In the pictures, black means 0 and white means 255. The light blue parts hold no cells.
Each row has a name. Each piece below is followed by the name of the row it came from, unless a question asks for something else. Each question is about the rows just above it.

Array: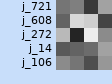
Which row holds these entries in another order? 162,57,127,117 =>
j_721
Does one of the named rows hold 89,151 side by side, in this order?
no
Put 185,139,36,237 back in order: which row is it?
j_272

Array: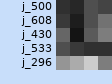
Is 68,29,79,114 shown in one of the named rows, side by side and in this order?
no
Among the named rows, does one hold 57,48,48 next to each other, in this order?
yes
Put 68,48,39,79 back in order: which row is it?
j_500
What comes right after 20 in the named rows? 90
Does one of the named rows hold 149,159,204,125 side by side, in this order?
no

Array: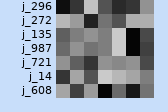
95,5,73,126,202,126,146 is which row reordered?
j_135
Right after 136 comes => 146
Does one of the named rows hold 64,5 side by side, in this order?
no

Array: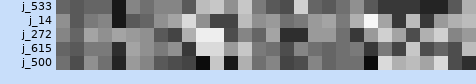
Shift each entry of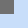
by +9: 121
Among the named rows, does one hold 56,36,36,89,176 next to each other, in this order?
yes

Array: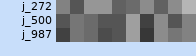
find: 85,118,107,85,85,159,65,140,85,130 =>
j_500
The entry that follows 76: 85

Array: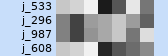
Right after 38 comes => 86
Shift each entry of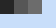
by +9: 47,95,117
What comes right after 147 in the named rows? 168
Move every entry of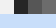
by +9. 250,47,95,117

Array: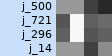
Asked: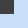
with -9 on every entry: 55
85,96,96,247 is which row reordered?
j_296
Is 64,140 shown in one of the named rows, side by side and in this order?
yes
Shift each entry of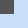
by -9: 76
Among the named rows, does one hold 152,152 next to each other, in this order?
yes
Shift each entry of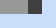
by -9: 143,143,55
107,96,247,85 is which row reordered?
j_721

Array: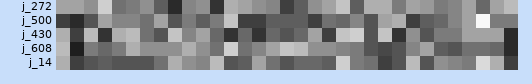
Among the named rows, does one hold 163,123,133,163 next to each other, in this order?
no
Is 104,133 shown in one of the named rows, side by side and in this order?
yes
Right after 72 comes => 84
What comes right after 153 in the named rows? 123

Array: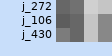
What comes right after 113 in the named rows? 208
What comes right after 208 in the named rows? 197
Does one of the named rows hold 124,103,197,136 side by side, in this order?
yes
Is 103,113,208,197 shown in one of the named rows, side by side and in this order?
yes
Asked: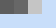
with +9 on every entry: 102,112,206
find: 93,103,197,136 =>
j_106
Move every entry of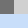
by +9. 122,217

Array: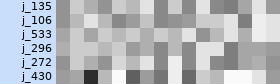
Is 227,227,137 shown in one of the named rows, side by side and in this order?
no
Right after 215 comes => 185
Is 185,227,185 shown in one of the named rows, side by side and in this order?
yes
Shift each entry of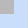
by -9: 176
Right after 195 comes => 137
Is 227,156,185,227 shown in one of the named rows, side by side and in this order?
no

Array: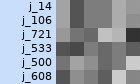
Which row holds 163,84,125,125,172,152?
j_14
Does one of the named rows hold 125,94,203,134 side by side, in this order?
yes
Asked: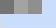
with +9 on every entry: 125,172,152
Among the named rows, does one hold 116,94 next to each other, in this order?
no

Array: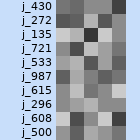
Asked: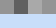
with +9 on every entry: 157,105,178,157
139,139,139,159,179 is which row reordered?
j_296
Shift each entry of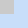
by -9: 193
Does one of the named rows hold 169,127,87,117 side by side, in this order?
no
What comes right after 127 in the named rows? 96
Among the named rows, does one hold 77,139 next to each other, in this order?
yes

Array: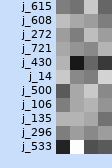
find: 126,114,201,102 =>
j_615
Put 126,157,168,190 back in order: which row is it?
j_608
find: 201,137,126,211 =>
j_14
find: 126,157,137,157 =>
j_296
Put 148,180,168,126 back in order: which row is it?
j_106
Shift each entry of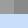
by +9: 166,146
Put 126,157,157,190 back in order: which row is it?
j_272

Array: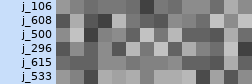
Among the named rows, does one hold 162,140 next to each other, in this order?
no
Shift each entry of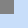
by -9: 121
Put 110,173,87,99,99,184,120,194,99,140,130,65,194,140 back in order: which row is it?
j_500
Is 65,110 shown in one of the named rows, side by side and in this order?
no
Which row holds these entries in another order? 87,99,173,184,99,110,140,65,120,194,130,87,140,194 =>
j_296
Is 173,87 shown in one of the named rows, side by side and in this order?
yes
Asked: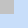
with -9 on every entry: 185

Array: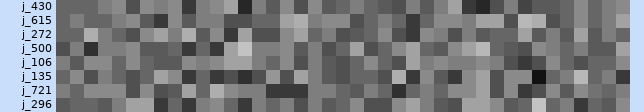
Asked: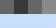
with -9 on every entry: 93,48,93,129
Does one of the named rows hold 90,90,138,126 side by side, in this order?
yes
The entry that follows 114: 102
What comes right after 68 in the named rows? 90
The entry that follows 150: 80

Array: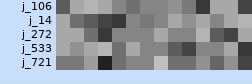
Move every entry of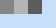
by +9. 142,189,101
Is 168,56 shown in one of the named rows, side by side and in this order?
yes
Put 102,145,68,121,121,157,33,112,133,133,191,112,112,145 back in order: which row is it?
j_721
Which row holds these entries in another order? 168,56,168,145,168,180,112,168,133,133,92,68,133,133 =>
j_533
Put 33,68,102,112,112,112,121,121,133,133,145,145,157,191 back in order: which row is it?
j_721
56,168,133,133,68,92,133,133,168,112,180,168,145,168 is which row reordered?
j_533
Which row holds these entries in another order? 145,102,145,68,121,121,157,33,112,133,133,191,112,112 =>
j_721

